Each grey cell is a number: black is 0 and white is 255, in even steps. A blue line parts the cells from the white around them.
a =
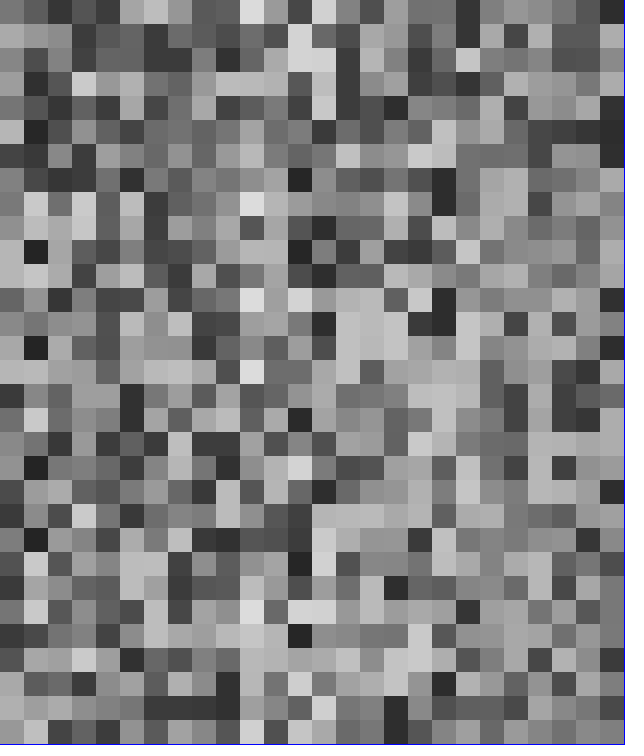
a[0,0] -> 119
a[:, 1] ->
[92, 151, 77, 48, 84, 39, 57, 72, 201, 188, 36, 197, 148, 117, 36, 185, 135, 201, 115, 36, 156, 139, 36, 201, 165, 201, 73, 167, 92, 158, 191]
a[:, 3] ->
[84, 60, 65, 202, 97, 145, 60, 60, 202, 198, 93, 67, 126, 147, 97, 156, 158, 141, 153, 126, 97, 202, 132, 160, 99, 141, 129, 202, 60, 142, 98]
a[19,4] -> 104
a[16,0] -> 58
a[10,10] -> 182
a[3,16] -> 160
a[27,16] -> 195
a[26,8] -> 158
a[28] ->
[169, 92, 106, 60, 140, 161, 92, 176, 139, 49, 183, 115, 206, 121, 162, 174, 195, 148, 45, 178, 152, 98, 147, 76, 167, 126]
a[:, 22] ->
[140, 176, 133, 157, 152, 71, 71, 106, 71, 107, 142, 127, 144, 177, 172, 158, 172, 164, 180, 183, 183, 109, 142, 183, 183, 116, 163, 71, 147, 165, 133]
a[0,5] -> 165
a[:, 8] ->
[89, 91, 125, 153, 168, 99, 102, 131, 113, 128, 98, 168, 103, 68, 57, 168, 91, 168, 61, 117, 57, 124, 57, 142, 86, 163, 158, 128, 139, 57, 135]
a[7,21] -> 177
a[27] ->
[83, 167, 160, 202, 158, 49, 103, 80, 128, 105, 184, 179, 164, 171, 192, 141, 195, 201, 174, 84, 126, 168, 71, 178, 140, 59]
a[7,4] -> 112
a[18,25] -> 173
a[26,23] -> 112
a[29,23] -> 136
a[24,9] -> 89
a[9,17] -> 76
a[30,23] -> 113
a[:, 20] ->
[127, 169, 126, 96, 175, 170, 109, 165, 171, 175, 115, 166, 124, 175, 133, 96, 96, 120, 107, 113, 140, 175, 132, 131, 138, 159, 148, 126, 152, 96, 104]
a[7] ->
[129, 72, 54, 60, 112, 49, 121, 90, 131, 117, 142, 163, 38, 141, 96, 79, 116, 80, 45, 113, 165, 177, 106, 112, 132, 170]
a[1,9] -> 76
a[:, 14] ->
[130, 76, 60, 60, 60, 108, 192, 96, 130, 102, 60, 97, 179, 192, 192, 192, 111, 135, 162, 75, 105, 184, 174, 81, 110, 152, 136, 192, 162, 118, 106]
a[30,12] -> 197
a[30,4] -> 60
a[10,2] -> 166
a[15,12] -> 109
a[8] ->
[121, 201, 111, 202, 93, 188, 60, 96, 113, 146, 220, 181, 155, 136, 130, 143, 195, 138, 45, 107, 171, 177, 71, 148, 164, 132]
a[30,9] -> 85
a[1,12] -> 211
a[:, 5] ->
[165, 100, 99, 177, 167, 68, 129, 49, 188, 167, 127, 188, 73, 186, 158, 162, 49, 49, 96, 61, 122, 57, 172, 188, 188, 75, 140, 49, 161, 118, 146]
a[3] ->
[157, 48, 85, 202, 152, 177, 114, 99, 153, 187, 185, 178, 87, 189, 60, 139, 160, 63, 79, 53, 96, 177, 157, 149, 120, 172]
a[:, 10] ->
[219, 109, 101, 185, 92, 163, 184, 142, 220, 85, 182, 119, 220, 158, 137, 220, 85, 95, 161, 142, 85, 143, 85, 145, 188, 220, 197, 184, 183, 159, 208]

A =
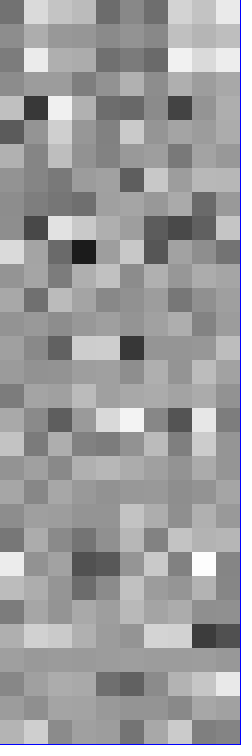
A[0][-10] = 114
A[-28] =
[140, 156, 156, 126, 146, 177, 141, 175, 157, 168]
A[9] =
[142, 72, 226, 201, 175, 158, 92, 73, 96, 197]
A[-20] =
[148, 165, 124, 175, 193, 140, 176, 151, 172, 165]
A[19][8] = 171
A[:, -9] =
[218, 173, 235, 156, 56, 148, 133, 133, 126, 72, 164, 165, 112, 153, 137, 146, 164, 138, 123, 160, 135, 159, 172, 146, 173, 166, 209, 153, 160, 143, 207]
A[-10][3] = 148
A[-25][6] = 158
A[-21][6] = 86
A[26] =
[175, 209, 202, 176, 156, 148, 212, 210, 60, 80]
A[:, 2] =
[196, 152, 175, 156, 240, 207, 190, 121, 118, 226, 106, 124, 187, 141, 97, 147, 160, 94, 174, 137, 167, 157, 138, 162, 149, 148, 202, 155, 172, 164, 139]
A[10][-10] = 218
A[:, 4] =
[108, 138, 112, 146, 109, 129, 130, 161, 160, 175, 158, 193, 136, 159, 206, 160, 160, 217, 124, 183, 146, 148, 144, 88, 139, 158, 156, 156, 111, 153, 157]
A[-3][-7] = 169
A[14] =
[160, 137, 97, 205, 206, 55, 149, 149, 151, 189]
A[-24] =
[147, 133, 121, 156, 161, 94, 200, 157, 184, 183]
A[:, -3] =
[211, 192, 241, 175, 67, 164, 121, 157, 170, 73, 162, 151, 119, 174, 149, 148, 163, 84, 127, 147, 142, 143, 195, 129, 149, 172, 210, 156, 179, 137, 203]
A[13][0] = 147
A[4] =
[192, 56, 240, 177, 109, 104, 139, 67, 148, 174]
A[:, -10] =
[114, 141, 124, 140, 192, 91, 177, 147, 141, 142, 218, 148, 168, 147, 160, 155, 124, 169, 195, 147, 166, 141, 119, 236, 188, 124, 175, 159, 135, 156, 180]
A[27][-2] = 157
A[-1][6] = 168
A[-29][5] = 123

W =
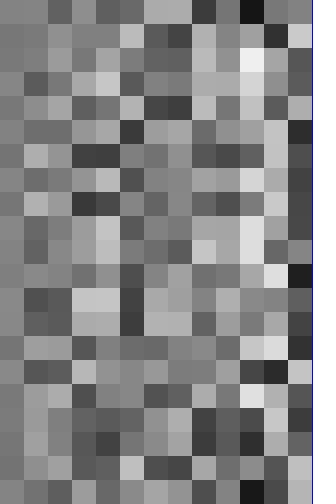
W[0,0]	131
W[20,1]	114
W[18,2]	129
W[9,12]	72
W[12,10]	137
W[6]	[116, 174, 148, 65, 63, 127, 114, 144, 86, 73, 96, 194, 78]
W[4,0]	120
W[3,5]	89
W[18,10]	47
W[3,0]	134
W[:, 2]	[97, 144, 155, 120, 165, 110, 148, 122, 154, 125, 136, 131, 89, 90, 155, 92, 172, 127, 129, 160, 94]
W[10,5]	123
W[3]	[134, 91, 120, 168, 198, 89, 129, 122, 172, 171, 212, 143, 91]
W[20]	[132, 114, 94, 156, 104, 138, 165, 147, 78, 131, 24, 74, 181]
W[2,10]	239
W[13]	[136, 95, 90, 171, 173, 61, 178, 177, 98, 157, 122, 168, 67]
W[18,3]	87
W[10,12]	133
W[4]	[120, 141, 165, 95, 117, 179, 70, 62, 187, 118, 193, 91, 174]
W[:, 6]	[171, 90, 98, 129, 70, 157, 114, 130, 100, 129, 109, 132, 169, 178, 105, 152, 82, 145, 138, 78, 165]
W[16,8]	172
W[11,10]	167
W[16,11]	177
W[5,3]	150
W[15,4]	146
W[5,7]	166
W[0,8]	60
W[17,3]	98
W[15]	[137, 86, 92, 183, 146, 135, 152, 124, 125, 159, 70, 43, 196]
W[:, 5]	[105, 187, 124, 89, 179, 58, 127, 80, 133, 88, 123, 78, 66, 61, 108, 135, 135, 99, 117, 191, 138]
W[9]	[135, 104, 125, 156, 195, 88, 129, 121, 166, 165, 221, 161, 72]
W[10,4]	189

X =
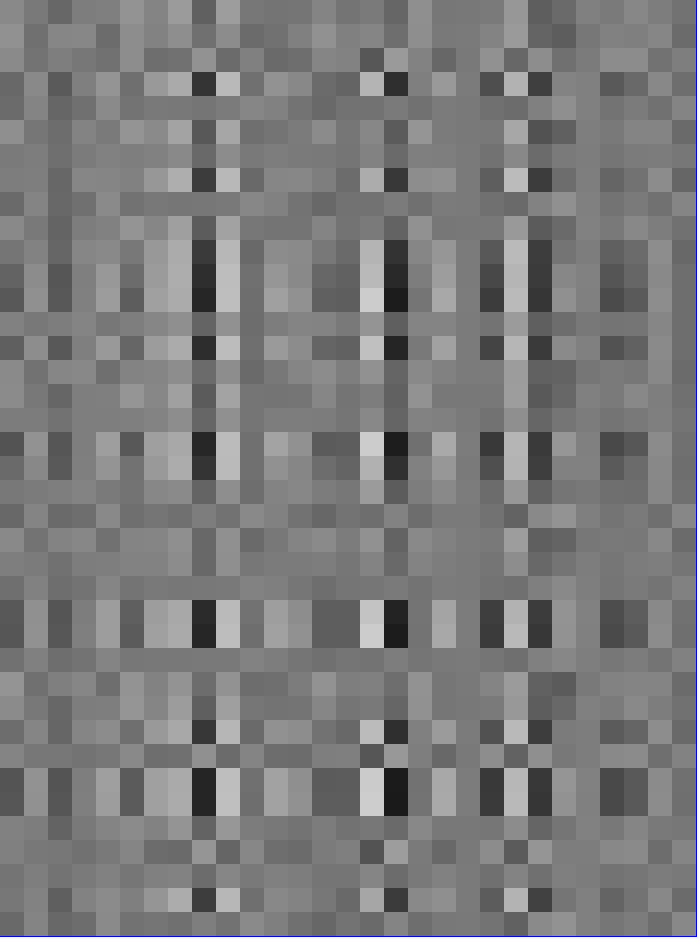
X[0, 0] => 137
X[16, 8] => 91
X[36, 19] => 122
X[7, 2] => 103
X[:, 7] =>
[155, 142, 113, 170, 120, 163, 137, 174, 118, 159, 171, 173, 171, 143, 171, 141, 160, 141, 168, 172, 138, 112, 143, 140, 119, 168, 170, 120, 147, 156, 168, 112, 170, 171, 148, 106, 130, 172, 112]
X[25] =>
[88, 144, 85, 125, 157, 95, 157, 168, 43, 186, 114, 158, 141, 94, 94, 195, 35, 116, 164, 124, 62, 178, 60, 147, 129, 77, 93, 137, 113]
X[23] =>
[126, 123, 113, 125, 126, 130, 130, 140, 104, 143, 119, 123, 123, 125, 118, 131, 105, 131, 125, 122, 117, 141, 104, 116, 125, 118, 124, 126, 117]
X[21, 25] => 116
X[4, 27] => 113
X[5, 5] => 148
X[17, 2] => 114
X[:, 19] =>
[120, 122, 121, 123, 121, 121, 122, 122, 122, 120, 123, 123, 124, 123, 123, 123, 120, 122, 124, 122, 124, 122, 123, 122, 122, 124, 124, 122, 121, 120, 123, 121, 124, 124, 120, 121, 122, 122, 121]
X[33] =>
[86, 145, 86, 127, 157, 91, 160, 171, 37, 191, 110, 162, 145, 93, 93, 205, 26, 115, 169, 124, 58, 185, 54, 146, 128, 73, 89, 140, 111]
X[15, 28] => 107
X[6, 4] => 129
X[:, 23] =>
[106, 93, 112, 131, 143, 96, 122, 109, 144, 106, 116, 135, 144, 109, 138, 99, 103, 117, 150, 129, 117, 147, 100, 116, 137, 147, 146, 135, 91, 104, 123, 120, 149, 146, 117, 125, 127, 117, 146]
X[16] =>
[139, 120, 102, 126, 127, 149, 135, 160, 91, 163, 117, 116, 117, 134, 116, 125, 97, 146, 120, 120, 120, 157, 89, 103, 128, 122, 136, 126, 112]
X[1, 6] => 130
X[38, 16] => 132
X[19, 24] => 129
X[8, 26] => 122
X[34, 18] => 120
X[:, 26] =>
[135, 127, 140, 105, 123, 132, 123, 114, 122, 136, 107, 102, 90, 117, 97, 119, 136, 121, 87, 107, 110, 122, 120, 124, 122, 93, 89, 124, 132, 137, 101, 139, 89, 89, 133, 138, 118, 115, 124]
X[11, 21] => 181
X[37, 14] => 105
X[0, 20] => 122
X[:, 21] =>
[151, 154, 103, 178, 108, 167, 136, 187, 106, 153, 186, 181, 186, 155, 182, 156, 157, 143, 181, 179, 151, 99, 157, 141, 112, 178, 185, 111, 155, 152, 185, 98, 183, 185, 140, 91, 131, 179, 97]
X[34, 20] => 118
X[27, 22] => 128
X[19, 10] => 112
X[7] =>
[125, 126, 103, 134, 133, 129, 151, 174, 60, 184, 105, 134, 135, 126, 108, 172, 56, 141, 144, 122, 94, 187, 60, 109, 126, 101, 114, 140, 102]
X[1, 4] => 108
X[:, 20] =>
[122, 131, 145, 78, 112, 120, 114, 94, 112, 120, 88, 72, 60, 115, 68, 123, 120, 114, 57, 79, 108, 114, 121, 117, 115, 62, 59, 117, 132, 122, 81, 141, 57, 58, 118, 140, 112, 92, 115]
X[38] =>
[105, 132, 104, 109, 138, 114, 117, 112, 126, 114, 138, 127, 112, 103, 115, 106, 132, 110, 120, 121, 115, 97, 138, 146, 128, 118, 124, 110, 136]
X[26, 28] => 111
